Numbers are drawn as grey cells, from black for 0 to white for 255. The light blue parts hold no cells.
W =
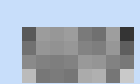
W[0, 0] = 89
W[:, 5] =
[112, 126, 149, 176]
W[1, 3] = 151
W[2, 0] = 138
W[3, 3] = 118
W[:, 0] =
[89, 113, 138, 187]
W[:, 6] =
[158, 151, 130, 118]
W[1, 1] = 150
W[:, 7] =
[52, 94, 120, 201]
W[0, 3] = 157

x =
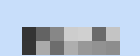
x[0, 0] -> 52
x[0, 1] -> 99
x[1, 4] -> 152
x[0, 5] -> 106
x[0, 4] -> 208

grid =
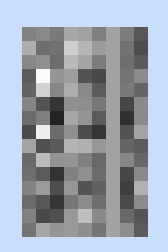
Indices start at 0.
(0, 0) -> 130
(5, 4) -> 141
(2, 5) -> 124
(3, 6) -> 162
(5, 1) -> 83
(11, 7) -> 63
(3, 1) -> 251
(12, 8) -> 139
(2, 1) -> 143
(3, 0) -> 92
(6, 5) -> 91
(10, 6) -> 162
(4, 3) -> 172
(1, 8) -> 78
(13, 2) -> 79
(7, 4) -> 76
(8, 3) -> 179
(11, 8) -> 177
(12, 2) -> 54
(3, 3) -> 157
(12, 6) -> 162
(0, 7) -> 124
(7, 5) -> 54
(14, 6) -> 162
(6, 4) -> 149
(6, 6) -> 162
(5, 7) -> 69
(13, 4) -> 190
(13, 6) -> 162
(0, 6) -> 162

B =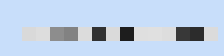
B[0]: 217
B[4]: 220
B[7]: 29
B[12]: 44

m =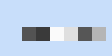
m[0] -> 83
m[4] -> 86

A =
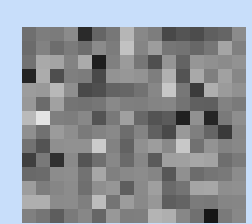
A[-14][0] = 111
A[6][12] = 145
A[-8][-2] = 122
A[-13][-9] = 194
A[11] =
[157, 125, 134, 140, 111, 143, 150, 94, 138, 159, 106, 116, 165, 167, 142, 144]
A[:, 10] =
[72, 118, 149, 177, 199, 134, 91, 73, 137, 159, 87, 106, 94, 175]
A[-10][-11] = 79
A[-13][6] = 124
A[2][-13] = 131
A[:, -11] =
[101, 139, 30, 73, 79, 118, 83, 131, 203, 111, 167, 143, 189, 102]
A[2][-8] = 118
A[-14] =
[111, 125, 123, 139, 42, 101, 119, 182, 136, 125, 72, 84, 76, 95, 101, 139]
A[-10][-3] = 175
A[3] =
[36, 172, 78, 127, 124, 73, 147, 151, 147, 126, 177, 83, 169, 127, 161, 135]
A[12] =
[175, 175, 139, 140, 127, 189, 116, 156, 137, 151, 94, 100, 123, 121, 133, 134]
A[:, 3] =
[139, 123, 131, 127, 143, 116, 125, 142, 145, 138, 142, 140, 140, 122]
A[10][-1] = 140
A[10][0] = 105
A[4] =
[156, 153, 184, 143, 73, 79, 99, 102, 114, 135, 199, 119, 59, 175, 155, 145]
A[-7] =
[143, 113, 155, 142, 122, 131, 137, 109, 132, 96, 73, 153, 127, 101, 58, 134]
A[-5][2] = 48
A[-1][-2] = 122
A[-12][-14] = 164
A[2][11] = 99
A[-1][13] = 22
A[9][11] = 160

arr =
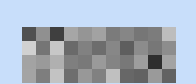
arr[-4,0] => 80
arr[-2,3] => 127
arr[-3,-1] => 141
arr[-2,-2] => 46
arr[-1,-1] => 98
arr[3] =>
[164, 126, 195, 110, 152, 129, 192, 103, 98, 154, 98]
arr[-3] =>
[209, 117, 199, 106, 129, 109, 135, 94, 140, 119, 141]
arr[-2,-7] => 121
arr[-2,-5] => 132
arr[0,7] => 134
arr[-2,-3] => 157

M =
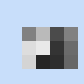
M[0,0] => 129
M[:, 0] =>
[129, 221, 212]
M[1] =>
[221, 233, 52, 107]
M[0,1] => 186
